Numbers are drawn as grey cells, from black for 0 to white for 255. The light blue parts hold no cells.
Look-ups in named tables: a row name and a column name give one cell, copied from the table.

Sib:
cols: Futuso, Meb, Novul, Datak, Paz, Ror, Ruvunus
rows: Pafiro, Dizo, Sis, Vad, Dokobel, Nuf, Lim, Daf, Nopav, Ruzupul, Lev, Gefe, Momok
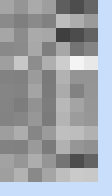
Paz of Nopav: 180
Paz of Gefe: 116
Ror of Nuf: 148
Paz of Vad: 167
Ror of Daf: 164
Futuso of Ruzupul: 158
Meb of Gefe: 150
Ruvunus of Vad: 132
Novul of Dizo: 138
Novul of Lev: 154
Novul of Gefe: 173
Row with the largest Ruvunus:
Dokobel

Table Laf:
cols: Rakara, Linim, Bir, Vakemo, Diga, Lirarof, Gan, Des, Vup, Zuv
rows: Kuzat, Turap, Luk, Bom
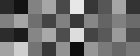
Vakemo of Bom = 56
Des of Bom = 122
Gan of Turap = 135
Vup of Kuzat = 165
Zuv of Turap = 107
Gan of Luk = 68
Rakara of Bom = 163
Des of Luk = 89
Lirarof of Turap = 56
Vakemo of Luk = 169
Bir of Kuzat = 130
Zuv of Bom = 121
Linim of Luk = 27
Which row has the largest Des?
Bom

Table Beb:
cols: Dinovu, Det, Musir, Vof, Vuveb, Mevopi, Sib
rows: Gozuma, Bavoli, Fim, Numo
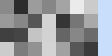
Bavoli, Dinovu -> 154
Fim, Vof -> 210
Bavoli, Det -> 135
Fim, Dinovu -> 64
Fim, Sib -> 107
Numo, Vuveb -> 161
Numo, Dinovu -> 204
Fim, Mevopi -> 135
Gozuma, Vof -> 134

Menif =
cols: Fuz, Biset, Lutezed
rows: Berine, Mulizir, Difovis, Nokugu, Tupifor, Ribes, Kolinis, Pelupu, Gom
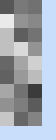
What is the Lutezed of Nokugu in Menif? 147
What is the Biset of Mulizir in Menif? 147
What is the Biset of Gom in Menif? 102
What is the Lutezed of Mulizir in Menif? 136
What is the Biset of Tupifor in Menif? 165
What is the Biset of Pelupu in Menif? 126
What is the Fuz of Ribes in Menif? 97
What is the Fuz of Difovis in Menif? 191
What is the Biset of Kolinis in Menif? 114
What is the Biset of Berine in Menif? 121
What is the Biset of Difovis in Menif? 94
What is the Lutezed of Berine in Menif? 113
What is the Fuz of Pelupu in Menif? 145
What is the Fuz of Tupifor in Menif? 103

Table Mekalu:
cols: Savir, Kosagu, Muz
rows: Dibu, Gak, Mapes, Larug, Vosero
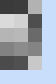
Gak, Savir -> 218
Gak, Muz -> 78
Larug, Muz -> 132
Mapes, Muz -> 106
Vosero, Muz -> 200
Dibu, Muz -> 178
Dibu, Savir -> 58
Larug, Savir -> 130
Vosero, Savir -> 75
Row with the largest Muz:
Vosero

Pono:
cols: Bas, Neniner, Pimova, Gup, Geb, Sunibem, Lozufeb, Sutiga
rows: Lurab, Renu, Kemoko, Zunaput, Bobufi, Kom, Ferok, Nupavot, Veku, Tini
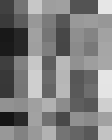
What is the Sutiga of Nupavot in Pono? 207
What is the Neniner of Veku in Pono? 41
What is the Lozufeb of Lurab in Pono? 83
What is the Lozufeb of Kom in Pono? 101
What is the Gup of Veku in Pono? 113
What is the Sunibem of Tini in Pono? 101
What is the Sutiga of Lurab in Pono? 230
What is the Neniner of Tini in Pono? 130
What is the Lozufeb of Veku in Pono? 138
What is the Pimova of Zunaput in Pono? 159
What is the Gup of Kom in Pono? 107
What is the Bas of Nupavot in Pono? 146
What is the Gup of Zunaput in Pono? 127
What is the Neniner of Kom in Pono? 119
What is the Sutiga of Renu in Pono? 151
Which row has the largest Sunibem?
Renu

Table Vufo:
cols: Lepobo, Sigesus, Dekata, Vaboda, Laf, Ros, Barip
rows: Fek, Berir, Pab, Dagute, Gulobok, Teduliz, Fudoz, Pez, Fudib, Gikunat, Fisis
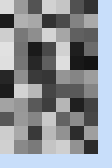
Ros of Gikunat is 44
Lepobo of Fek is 219
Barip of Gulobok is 19
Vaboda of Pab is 212
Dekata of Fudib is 133
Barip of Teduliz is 157
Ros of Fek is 81
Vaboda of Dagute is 73
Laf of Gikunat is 146
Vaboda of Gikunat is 185
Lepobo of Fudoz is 28
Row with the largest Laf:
Gulobok

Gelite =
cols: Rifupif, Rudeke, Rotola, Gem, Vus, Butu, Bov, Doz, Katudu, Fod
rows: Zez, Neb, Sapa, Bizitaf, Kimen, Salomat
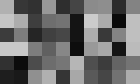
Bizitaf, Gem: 96
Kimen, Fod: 116
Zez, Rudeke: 55
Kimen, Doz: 60
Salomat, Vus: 53
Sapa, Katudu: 132
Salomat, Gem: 176
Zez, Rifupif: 177
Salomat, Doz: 70
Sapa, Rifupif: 60
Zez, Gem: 152
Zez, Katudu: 43
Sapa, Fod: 191
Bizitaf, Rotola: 125
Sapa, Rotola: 37
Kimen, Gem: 109
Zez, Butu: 69
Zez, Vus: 46
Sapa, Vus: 71
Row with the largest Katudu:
Sapa

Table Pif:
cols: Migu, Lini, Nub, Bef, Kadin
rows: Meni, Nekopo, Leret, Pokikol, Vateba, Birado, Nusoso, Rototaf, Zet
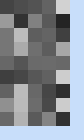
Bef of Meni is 99
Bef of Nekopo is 89
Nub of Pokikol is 111
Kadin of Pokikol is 167
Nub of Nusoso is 104
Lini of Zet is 178
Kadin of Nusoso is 46
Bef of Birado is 97
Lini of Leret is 188
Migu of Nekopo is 154

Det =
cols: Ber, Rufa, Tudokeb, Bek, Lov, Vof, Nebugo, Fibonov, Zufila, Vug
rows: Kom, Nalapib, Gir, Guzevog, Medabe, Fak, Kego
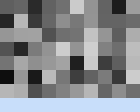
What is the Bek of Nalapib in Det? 102
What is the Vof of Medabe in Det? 31
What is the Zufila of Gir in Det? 94
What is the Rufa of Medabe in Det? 167
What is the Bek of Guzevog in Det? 147
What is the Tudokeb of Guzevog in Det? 123
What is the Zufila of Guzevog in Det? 110
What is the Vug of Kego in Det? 110
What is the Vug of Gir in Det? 173
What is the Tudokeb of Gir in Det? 162
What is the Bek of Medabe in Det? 152
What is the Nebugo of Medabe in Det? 202
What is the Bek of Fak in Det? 186
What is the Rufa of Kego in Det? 174

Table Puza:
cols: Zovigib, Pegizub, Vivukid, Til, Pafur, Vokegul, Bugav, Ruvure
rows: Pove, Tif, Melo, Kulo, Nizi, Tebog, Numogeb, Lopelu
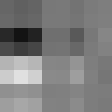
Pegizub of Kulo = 61
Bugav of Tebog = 128
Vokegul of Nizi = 148
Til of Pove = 120
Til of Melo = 111
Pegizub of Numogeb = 148
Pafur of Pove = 121

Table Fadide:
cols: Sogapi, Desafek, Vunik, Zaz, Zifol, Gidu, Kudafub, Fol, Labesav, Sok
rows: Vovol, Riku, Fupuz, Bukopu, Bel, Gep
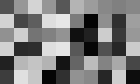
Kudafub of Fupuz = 33
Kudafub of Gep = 136
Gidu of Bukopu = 88
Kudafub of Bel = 188
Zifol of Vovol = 87
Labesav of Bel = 169
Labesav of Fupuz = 58
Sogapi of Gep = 61
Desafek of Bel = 183
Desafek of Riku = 70
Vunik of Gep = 199
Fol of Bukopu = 81
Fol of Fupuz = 205

